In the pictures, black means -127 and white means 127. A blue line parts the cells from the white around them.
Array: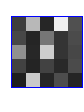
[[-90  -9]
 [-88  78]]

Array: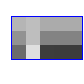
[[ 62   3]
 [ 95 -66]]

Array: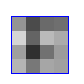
[[-27  58]
 [-79 -14]]

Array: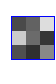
[[-20 -73]
 [-79   8]]

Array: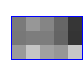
[[-2 -2]
 [69 32]]

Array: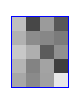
[[ 12   7]
 [ 47 -35]]
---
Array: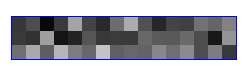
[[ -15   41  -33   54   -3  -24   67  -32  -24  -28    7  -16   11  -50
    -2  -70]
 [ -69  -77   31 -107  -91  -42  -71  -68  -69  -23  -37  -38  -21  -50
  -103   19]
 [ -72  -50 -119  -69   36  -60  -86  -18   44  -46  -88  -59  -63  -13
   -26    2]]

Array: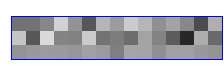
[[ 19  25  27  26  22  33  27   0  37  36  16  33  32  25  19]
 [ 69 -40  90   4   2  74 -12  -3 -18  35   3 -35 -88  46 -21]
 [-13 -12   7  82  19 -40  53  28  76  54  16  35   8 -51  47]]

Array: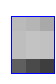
[[-32 -53 -65]
 [ 62  67  65]
 [ 62  67  65]
 [ 58  53  41]]

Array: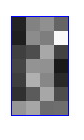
[[  22   38  -19  -17]
 [ -79  -36   39  -50]
 [ -65   48    7  -86]
 [ -58   19   17 -102]
 [ -64  -50   40  -61]
 [ -96   12   -1  121]
 [ -92    2   16  -26]]

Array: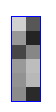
[[ 11 -85]
 [ 18  56]
 [ 25  61]
 [-57   7]
 [ 24 -91]
 [ 80 -40]]

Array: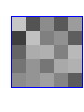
[[ 12  20  32   5 -35]
 [-10  20  -9  41  49]
 [-26  44  48   1  57]
 [-65  65   0  17 -33]
 [ 70 -44  12 -38  28]]
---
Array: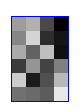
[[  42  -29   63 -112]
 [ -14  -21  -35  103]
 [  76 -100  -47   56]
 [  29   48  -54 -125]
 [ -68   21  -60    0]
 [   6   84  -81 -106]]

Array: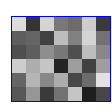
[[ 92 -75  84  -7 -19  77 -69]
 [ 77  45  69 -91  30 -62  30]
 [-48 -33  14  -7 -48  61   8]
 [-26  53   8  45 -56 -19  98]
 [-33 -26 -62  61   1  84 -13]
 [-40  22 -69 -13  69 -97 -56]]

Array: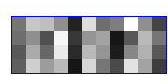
[[  -9   71   63   15  -93   93  -17   -1  126   15  -59]
 [ -32   79   28   57 -105   86   -9  -53   99   35  -65]
 [ -39   43  -24  106  -85   57   21  -99    7   49  -39]
 [ -17   15  -47  118  -71   21   35 -105  -39   57   -9]]

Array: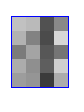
[[ 44  15 -33  79]
 [ -4  36 -40 -10]
 [ 65  58 -46   9]
 [ 50   2 -52  87]
 [ 29  21 -68  44]]

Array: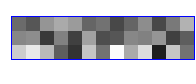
[[ 77 105  57 -33 -76  69 -13 124  42  93 -97  69 -13]
 [-20 -41  21  42  27 -26 -13 -55 -26  13 -55  -6  50]
 [  7  13 -70   1 -63  34 -49 -41   7   1  21 -63 -33]]

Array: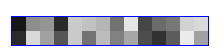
[[ -85   89   33  -42   74  -13   60    1   39  -50  -78  -35  107   33]
 [-106   13   21  -85   74   66   53  -13  101  -57  -20   -7   82   89]]

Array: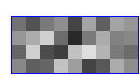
[[ 22  44  80 -19 -86  -5  44   2   8]
 [-13 -45  -5  14 -59  36 -32  36  22]
 [  8 -32 -26  66  30 -59 -39  44  14]
 [-26  80 -51 -65  66  94  51  -5 -19]]
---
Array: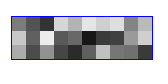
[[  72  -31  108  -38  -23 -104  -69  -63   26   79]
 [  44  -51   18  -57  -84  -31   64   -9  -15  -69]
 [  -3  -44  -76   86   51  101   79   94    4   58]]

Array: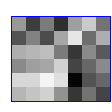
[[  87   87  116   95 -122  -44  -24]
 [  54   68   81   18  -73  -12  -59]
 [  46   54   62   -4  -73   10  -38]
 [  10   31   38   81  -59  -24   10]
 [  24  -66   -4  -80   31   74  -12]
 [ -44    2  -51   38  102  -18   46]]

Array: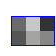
[[-41  36   7]
 [-20  71 -76]]

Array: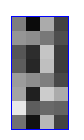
[[  35  -95   76   43]
 [ -41  -82   69  -67]
 [ -34  -88   63  -67]
 [ -14 -109   56  -61]
 [  -1 -116   43  -61]
 [  28   13   -1  -55]
 [  21   13   -7  -49]
 [ 104  -34  -22  -28]]

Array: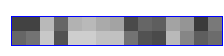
[[-25 -12  72 -45  78  78  65  65 -12 -45 -53  57   6 -33 -19]
 [-61 -61  57 -25  50  57  42  35 -53 -25 -33  35  21 -68  -6]]

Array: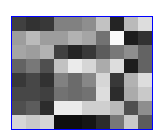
[[  86   73   86 -112 -112 -105  -83   -7   73  -35]
 [  37   29   50  -63  -91  -71  -35   -7   14  -28]
 [  29   58   29   29   50   37  -13  121  -98  -77]
 [ -28   -7  -48   66  107   86   43   93  -98  -28]
 [ -56  -56  -63  -13  -20  -13   93  -83   43   73]
 [ -63  -77  -71    1    1   14   66  -91   58   93]
 [ -71  -56  -77    1  -20    7   86  -71   50   93]
 [ -48  -35  -83  107  107   79   79   58  -48   14]]

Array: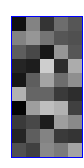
[[ -90  -98   78  -82   44]
 [-122   30   63   50  -63]
 [-104  -33   36  -18   15]
 [ -47  -63    9   -4   36]
 [ -90  -33    3  -69  -75]
 [   3   22  -11  -41  -47]
 [  50  -26  -26  -69  -82]
 [-110    3  -75  -18  -41]
 [ -69  -55  -98   30    9]
 [ -33  -55 -104   22  -41]]

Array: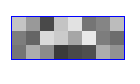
[[ -2 -26  90  75  38 105  -2 -18]
 [-10  45  11 -68 -54 -48  45  18]
 [ 68  25 -54  68  98 -10   5  60]]

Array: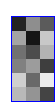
[[  79  -22  107]
 [  36 -106   72]
 [ -14  -51   51]
 [ -92   14  -36]
 [  57   20  -59]
 [   0   28  -65]]
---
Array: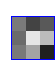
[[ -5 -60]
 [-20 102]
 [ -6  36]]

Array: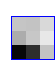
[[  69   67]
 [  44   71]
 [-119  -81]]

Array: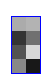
[[ 43  51]
 [-75 -15]
 [-44  88]]

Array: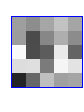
[[ 30  13]
 [ 28 -52]
 [121 -51]]

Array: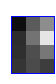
[[-113  -36]
 [ -82  -12]
 [ -80  -49]]

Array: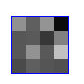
[[ 17 -32]
 [-40 -37]
 [-39  18]]

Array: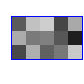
[[-36  65]
 [ 43  -5]
 [-55  47]]
